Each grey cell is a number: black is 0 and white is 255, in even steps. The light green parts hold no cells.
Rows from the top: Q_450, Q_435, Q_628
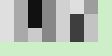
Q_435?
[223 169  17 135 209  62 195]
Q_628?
[223 169 203 135 209  62 195]
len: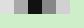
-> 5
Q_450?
[223 169  17 135 209 223 157]

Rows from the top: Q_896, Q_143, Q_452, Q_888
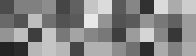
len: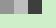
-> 3
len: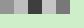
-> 5
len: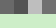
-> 4
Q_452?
[148 190  62 197 120 164 134 120  62 156 213 134  55 156]
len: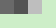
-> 3

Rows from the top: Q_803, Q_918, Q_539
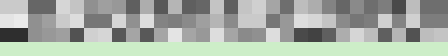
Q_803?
[202 202 102 102 214 196 144 159 152  95 173  88 181  95 102 196  95 196
 208 165 110 189 173 131 102 138 110 125  74 189 110 110]
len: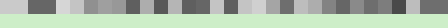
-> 32
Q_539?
[ 46  46 144 152 159  82 208 214  88 165  88 165 228 165 152 221 165 138
 144 221 152  74  66  95 173 214 189  95 181  82 189 196]

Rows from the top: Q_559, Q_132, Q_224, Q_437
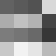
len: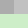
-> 2
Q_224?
[124 117 105  54]

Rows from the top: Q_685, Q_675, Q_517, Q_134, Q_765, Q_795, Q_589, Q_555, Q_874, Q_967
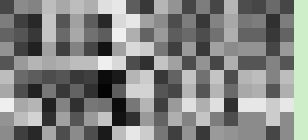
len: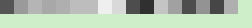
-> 17
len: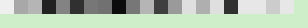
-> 21
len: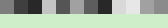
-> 12
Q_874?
[147 189 211  48 161  85 154 196  18  48 154  99 175 131 196 125  77 139
 139 204 139]
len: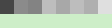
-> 8

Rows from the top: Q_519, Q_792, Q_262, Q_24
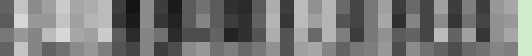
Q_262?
[120 152 133 187 215 167 160 203  91  42 133 113  42  77  77  99  35  48
  84 173  84 173 105 181 126  61 120 145  91  99  69 187  99 160  54 145
 167]
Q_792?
[ 91 215 152 152 195 160 181 187  54  27 139  54  35  91 133  91  61  48
  99 181  54 187 160 181  84  69 120 167  48 133  69 139  54 113  69 145
 152]
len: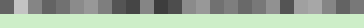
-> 26

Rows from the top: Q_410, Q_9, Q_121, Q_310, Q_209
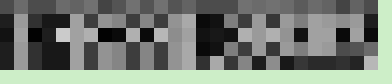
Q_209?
[ 30 154  49  24  24 161  61 147 133  61 133  61 147 169  49 169  55 133
  30 141  24  55  42  42  49  36 183]
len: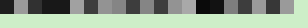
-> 21

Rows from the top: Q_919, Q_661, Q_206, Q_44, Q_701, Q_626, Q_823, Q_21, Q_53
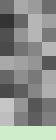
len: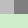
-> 2
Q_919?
[109 169 155 109]

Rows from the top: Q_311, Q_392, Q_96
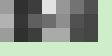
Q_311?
[156  48  61 225 150 115  81]
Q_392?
[178  54  95 109 142  81  69]
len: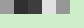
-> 5
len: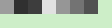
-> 7
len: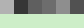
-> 6
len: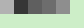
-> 5

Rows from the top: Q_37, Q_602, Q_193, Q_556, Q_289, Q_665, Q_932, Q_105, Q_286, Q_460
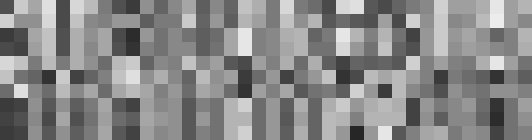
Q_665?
[194 114 100  51 202  66 100 128 194 223 144 174 136 100 186 144 159  59
 108 151  66 122 151 194  51  74 186 166 186 159 128  59 122 108  94  51
 122  94]
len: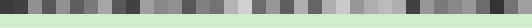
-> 38
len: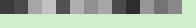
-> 13
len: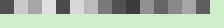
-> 15
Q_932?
[108 223 136 108 186 136 166 108 166 186 166 128 151 108 166 151 108  51
 159 128 166  88 114 122  94 208 151  59 186 136 114  80 144 122 114 144
 144 128]
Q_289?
[215 194 122 186 122 174 144 108 186 202 100 136 128 194 136 159  88  74
 159 128 174 108 174  94  66 100  94 100  88 208 128 159 128 122 174 230
 159 114]

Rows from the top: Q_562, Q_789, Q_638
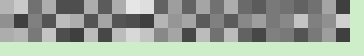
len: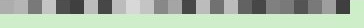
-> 25
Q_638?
[173 181 121 196  78  63 188  71 188 216 196 136 165  71 188 113 188  98
  71 128 121  84 121 158  63]

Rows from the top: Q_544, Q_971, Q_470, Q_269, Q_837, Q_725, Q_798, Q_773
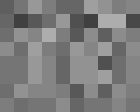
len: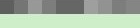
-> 10
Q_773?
[125 110 117 117 140 102 117 117 133 117]
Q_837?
[117 117 152 133 102 146 146  80 110 133]
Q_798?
[110 146 133 133 125  88 140  95 140 125]

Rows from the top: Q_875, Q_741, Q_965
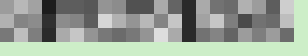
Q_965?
[120 190 126  42 170 198 148 120 107 120 148 221 170  42 114 132 100 156
 126 156 107]
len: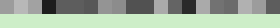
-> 20

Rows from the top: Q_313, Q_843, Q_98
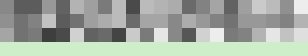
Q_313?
[136  92  92 152  98 179 159 122 187  74 187 179 172 106 130 165  98 159
 202 187 144 237]
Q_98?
[165 114 122  62  74 209  98 106  68 202 122 230 136  86 209 237 122 130
 179 230 194 223]
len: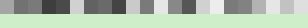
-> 22
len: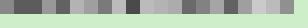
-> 21

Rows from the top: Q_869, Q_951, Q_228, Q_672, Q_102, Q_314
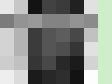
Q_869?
[231 199  19  66  59  33 225]
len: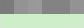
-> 6
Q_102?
[205 193  53  72  40  27 211]
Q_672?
[211 179  59  85  78  53 225]

